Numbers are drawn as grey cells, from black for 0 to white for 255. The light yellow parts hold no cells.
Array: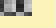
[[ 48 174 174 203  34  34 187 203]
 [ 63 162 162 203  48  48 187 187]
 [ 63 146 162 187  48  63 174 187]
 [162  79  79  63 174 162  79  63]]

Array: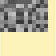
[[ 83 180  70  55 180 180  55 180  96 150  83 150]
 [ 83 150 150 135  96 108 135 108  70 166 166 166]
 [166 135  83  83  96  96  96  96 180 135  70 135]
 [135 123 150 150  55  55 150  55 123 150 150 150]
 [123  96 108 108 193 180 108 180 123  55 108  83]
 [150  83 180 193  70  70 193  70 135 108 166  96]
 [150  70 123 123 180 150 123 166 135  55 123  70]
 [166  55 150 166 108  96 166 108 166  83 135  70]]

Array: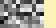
[[175 244  80 119  43  56  27  43 215  56  27]
 [ 80 187 146  68 231  92  68  56 175  43  68]
 [ 14 134 202 175 244 162 134 105 119 105 215]
 [105 105 119 134 119 202 187 134 187 162 175]
 [146  92 134 134 105 231 215 231  68 215 202]
 [146  68 134 231  43 162 187 187  80 231 231]
 [ 80  27 146 215 134  80 162  92 146 162 244]]

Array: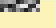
[[ 47 204 115  72 145 100  31  84 204 100]
 [145 160 176 160  31  72 129 176 145  59]
 [ 72  84  19  59 176 232 232  47  47 219]]

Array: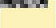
[[167 167 105  62 196  76  47 151 181  76 196 121]
 [ 92  47  18  92  92  62 136 181 121 151  18  62]]

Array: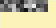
[[ 48 143  77 115  90  33 115 170 143 102 102 127]
 [115  90  90 197 127  48  18 143  63 158 127  63]
 [143  77 158 197  48  77 197 183 237  63  90  63]]

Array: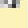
[[212 227 147  44 199]
 [187 131 239  88 160]]

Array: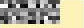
[[249 249  23  77 235  23  10 220 220  10 220 105 204  37 220]
 [ 90 160  77 176  90  77  90 204 176  90 204 189  65  65  77]
 [131 117 131 144 131 144 144 117 117 144 117 144 131 131 131]
 [131  90 189 105 131 189 189  65  77 189  77  90 176 204 160]
 [ 37  65 105 235  37 105 144 160 105 160 117 249  49  65  49]
 [144  37 144 204 160 144 160  10  23 176  10 220 204 117 189]]
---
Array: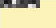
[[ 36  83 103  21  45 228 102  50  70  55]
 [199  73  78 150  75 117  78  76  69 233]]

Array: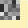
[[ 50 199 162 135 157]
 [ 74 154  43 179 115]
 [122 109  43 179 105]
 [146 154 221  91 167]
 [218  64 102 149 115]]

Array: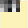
[[131  76 113  80  40]
 [196  90 155 119  92]
 [232  45 208 120  20]]

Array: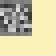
[[134 131 129 112 115 127 130 124]
 [ 91  93  71  49  68  79 194 120]
 [184  93 179 158 168 102 222  84]
 [ 72  60 216 102 100 190 108 165]
 [169  55  55 177 132 155 133 209]
 [124  89  88 213  69 189 124  56]
 [206 199  82  62 180 171 128 164]
 [ 56  91 114  89 191 204  64 152]
 [125 137 129 126 128 133 120 133]]

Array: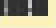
[[ 48  49  45 113  53  50  51  47  51 190  45  53]
 [ 47  49  45 117  50  49  54  46  49 201  45  51]
 [ 48  47  45 158  52  45  57  55  46 106  46  48]
 [ 47  49  45 122  49  49  55  46  48 195  46  51]]

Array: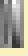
[[198 165  87 184 119 253]
 [217 163 104 140 130 228]
 [206 159 116 138 127 200]
 [199 148 123 119 127 178]
 [188 144 124 117 131 162]
 [174 139 129 110 127 142]
 [162 135 127  95 127 121]
 [150 135 127  99 137 104]
 [128 136 128  95 141  83]
 [ 93 137 138  88 160  62]
 [ 74 125 134  92 159  53]
 [ 57 118 125 138 151  55]]

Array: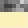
[[205 169 119  96 120 130 127]
 [112 120 114  62  63  89 153]
 [170 109 107  93 103 143 164]]
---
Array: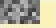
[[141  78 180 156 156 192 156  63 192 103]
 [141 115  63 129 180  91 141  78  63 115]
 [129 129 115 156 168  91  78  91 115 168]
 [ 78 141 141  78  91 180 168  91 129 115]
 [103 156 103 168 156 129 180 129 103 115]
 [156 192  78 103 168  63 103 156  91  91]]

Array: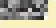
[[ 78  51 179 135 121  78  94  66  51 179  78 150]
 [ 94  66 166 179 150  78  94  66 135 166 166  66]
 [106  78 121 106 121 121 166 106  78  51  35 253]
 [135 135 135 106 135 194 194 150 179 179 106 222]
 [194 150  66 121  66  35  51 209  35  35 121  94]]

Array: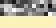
[[ 36 103  65  21 118  65  65  91 134 150 221 150  91 193]
 [ 49 134 177 162 103  91 103 177 134 118 118  36 249 193]
 [177 208 208 118  65  77 162  91 236 103  49 162   8 134]
 [ 91 221 193 249 208 193 118 134 103 162 150 162  77  77]]

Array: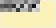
[[ 89  73  89  47 196  60 210 102  19 223]
 [169 141 129 155 155 169 116 182 155 129]
 [141 155 129 182  60 182 182 116 210 196]]

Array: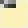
[[219  96  54  41]
 [ 96 194 151 136]]

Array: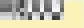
[[ 98  98  98 167  98 181 167 248  98  98 248  98  98 248 248  98]
 [124 124 111 153 124  70 153 234 111 124 234 111 124 234 234 124]
 [137 137 137 167 137  70 153 221 124 137 221 124 137 234 208 137]
 [195 195 195 167 195  70 167 111 208 195 111 208 195 111 111 195]
 [221 221 221 181 221 167 181  70 234 221  57 234 221  57  70 221]]

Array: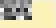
[[244  64  64 187  36 129  36 231]
 [203  77  64  36 215 244  77  48]
 [171 104 117 145 145 159 117 171]
 [145 129 159 159 187 129 171 187]
 [104 145 145 117 171 129 159 117]]

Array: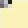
[[101 170 222]
 [132 197  31]]
